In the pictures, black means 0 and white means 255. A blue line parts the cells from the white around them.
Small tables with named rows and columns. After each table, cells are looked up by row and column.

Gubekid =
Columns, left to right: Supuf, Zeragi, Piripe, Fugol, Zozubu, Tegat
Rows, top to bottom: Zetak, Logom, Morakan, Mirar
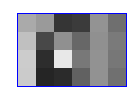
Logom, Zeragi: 72
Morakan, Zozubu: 146
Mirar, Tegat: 112
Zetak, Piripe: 53
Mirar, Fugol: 97
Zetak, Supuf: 170
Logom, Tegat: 122
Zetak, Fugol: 59
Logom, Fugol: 103
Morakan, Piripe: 232
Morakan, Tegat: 119
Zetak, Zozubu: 147
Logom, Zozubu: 144
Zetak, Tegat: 111
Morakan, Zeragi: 45
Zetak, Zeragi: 154
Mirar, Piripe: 43
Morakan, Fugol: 120
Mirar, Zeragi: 37
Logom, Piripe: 144
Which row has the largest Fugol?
Morakan

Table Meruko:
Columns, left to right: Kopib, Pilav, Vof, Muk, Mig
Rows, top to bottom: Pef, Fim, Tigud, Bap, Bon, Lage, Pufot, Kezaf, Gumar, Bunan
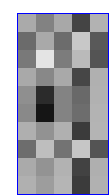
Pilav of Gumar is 147
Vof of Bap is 169
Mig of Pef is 178
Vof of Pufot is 176
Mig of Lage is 179
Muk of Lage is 109
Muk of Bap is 70
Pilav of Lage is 21
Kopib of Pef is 170
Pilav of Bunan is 157
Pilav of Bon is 43
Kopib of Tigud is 121
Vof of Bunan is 181
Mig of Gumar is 175
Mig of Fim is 89
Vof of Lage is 131
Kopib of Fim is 107
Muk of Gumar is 66
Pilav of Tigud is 228

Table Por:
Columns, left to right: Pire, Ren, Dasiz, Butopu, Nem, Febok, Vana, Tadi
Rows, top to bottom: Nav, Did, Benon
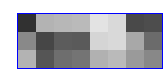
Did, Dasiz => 92
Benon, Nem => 177
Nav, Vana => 73
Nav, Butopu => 186
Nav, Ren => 179
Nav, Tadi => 77
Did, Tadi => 107
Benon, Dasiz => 110
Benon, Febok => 186
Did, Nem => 213
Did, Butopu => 90
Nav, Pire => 49
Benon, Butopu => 116
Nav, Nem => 227
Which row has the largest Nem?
Nav

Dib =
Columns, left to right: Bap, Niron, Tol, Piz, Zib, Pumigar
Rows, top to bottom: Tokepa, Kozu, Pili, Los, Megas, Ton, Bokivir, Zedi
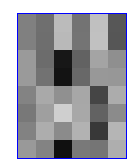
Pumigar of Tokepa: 87
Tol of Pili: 23
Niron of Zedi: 131
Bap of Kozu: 128
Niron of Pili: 108
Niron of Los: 114
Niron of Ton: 159
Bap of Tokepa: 128
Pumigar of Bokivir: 181

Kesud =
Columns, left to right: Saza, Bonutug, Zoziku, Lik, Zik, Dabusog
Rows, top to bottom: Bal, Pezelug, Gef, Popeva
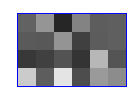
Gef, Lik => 52
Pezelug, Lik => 64
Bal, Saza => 98
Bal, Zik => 93
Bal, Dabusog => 95
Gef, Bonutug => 64
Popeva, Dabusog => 140
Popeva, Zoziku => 228
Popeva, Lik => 77
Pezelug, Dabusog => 95
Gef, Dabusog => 84
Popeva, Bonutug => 93
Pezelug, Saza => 90
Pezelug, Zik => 92
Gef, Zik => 183
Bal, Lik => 131
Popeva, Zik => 154
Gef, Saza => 56

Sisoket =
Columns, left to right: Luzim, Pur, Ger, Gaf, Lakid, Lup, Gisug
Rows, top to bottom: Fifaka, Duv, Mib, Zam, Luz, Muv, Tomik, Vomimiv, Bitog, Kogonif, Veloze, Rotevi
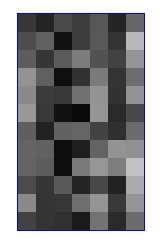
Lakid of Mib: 82
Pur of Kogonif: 53
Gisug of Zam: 109
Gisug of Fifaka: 102
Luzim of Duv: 78
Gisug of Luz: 146
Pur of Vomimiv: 97
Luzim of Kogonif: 75
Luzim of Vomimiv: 100
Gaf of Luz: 113
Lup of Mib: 66
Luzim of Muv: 153
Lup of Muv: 41
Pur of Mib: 53
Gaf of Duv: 61
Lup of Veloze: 56

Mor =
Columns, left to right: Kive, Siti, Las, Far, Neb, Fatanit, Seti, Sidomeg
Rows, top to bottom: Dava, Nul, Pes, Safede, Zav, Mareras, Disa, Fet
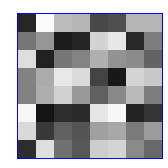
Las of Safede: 232
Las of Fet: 112
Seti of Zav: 186
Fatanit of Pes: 146
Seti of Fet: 137
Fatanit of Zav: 136
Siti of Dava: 250
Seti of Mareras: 36
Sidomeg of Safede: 200
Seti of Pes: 139
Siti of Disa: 57
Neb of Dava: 72
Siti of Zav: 174
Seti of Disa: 122
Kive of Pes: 221
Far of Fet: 87
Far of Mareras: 43
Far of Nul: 37
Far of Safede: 219
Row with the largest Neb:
Mareras

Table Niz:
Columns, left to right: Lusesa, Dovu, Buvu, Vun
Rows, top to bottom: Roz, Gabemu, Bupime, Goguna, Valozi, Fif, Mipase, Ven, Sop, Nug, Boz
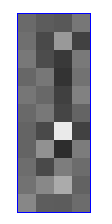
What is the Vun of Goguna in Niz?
114
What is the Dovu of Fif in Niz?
120
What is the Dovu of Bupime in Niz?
76
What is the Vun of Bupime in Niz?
121
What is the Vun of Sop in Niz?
108
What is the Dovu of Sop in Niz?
73
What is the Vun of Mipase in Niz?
65
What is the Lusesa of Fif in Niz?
105
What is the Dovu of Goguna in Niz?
119
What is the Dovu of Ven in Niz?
145
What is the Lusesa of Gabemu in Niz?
111
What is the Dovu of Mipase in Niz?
73
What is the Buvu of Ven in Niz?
45
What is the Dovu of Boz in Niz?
93
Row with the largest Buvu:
Mipase

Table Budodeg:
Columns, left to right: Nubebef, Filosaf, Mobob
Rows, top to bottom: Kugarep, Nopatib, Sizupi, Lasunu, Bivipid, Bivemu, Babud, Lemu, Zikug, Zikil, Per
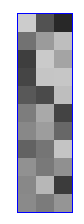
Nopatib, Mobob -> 190
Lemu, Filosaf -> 117
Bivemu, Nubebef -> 125
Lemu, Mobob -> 196
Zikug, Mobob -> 144
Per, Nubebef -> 138
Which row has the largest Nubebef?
Kugarep

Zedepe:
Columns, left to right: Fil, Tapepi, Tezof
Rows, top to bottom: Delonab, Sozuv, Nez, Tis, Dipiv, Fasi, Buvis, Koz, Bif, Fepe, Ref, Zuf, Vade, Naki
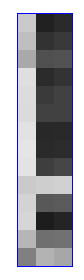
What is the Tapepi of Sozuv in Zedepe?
50
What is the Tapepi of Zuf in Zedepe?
29
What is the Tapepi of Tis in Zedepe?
43
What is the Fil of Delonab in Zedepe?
202
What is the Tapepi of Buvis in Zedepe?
40
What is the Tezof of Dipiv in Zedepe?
65
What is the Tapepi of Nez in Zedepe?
80
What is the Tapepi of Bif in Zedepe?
62
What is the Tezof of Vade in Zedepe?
113
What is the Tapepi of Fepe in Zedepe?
206
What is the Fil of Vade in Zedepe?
182
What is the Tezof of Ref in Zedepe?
91
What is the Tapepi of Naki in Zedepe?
179
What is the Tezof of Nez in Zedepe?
82
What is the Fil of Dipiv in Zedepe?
220
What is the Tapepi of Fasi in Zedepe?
65
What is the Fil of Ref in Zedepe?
211
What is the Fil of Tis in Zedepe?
223
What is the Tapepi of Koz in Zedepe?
42
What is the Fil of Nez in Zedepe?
169
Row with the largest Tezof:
Fepe

